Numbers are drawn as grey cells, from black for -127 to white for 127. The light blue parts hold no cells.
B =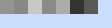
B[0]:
19
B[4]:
44
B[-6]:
8

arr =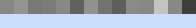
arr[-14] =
7
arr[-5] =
10
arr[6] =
17
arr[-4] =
7

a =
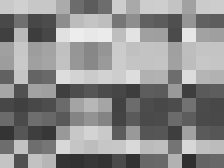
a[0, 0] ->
73
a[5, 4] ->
93
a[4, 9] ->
68
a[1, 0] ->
-54
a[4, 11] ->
68
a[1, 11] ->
-35
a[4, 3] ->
37
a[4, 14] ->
71
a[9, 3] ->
-72
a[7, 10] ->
-51
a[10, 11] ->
62
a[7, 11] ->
-55
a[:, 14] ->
[75, -30, 34, 68, 71, 53, -37, -52, -53, -37, 64, -27]
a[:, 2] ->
[71, -56, -66, 29, 32, -27, 34, -55, -17, -65, -17, 66]
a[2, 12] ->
-52
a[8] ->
[-20, -53, -17, -23, -38, 4, 19, 4, -59, -37, -53, -52, -20, -34, -53, -54]
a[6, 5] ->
-50
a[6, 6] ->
-41
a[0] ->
[73, 80, 71, 71, 43, -19, -35, -18, 77, 41, 77, 78, 67, 33, 75, 77]
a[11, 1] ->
-47
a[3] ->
[32, 71, 29, 35, 64, 22, 7, 21, 75, 64, 67, 66, 32, 62, 68, 68]
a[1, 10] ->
-30
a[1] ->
[-54, -15, -56, -51, 13, 60, 68, 62, -9, 14, -30, -35, -48, 21, -30, -34]
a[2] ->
[-63, 57, -66, -56, 97, 109, 104, 107, 62, 99, 32, 31, -52, 102, 34, 31]
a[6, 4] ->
-64
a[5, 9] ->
93
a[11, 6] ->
-72
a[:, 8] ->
[77, -9, 62, 75, 76, 77, -57, -61, -59, -35, 71, -53]
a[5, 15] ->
50
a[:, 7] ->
[-18, 62, 107, 21, 26, 82, -52, 37, 4, 73, 70, -76]

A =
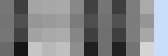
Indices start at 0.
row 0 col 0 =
-8
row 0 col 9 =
-2
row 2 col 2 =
35
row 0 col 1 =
-64
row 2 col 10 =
39
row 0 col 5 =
8
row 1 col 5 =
-3
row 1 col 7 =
-14
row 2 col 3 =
41
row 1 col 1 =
-47
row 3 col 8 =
-94
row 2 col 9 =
-2
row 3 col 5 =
14
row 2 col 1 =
-62

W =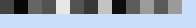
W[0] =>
-61
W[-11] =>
-26
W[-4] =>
-35
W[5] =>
-44

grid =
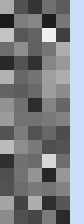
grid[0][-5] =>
44
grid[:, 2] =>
[-75, 6, -28, -30, -78, -12, -22, -82, -13, -45, -5, -20, 20, -5, 46, -57]
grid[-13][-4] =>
14
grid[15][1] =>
-47
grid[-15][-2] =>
-97
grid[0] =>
[44, -46, -75, -15, -36]
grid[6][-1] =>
12
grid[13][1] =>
-18
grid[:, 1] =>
[-46, -2, -40, 14, -45, -24, -34, -14, -13, -3, 13, -14, -13, -18, -59, -47]
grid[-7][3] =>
-24
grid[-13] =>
[-18, 14, -30, -10, 46]
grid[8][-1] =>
2
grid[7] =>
[18, -14, -82, 4, -25]
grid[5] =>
[49, -24, -12, 31, 46]
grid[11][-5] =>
-79
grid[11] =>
[-79, -14, -20, 87, -18]
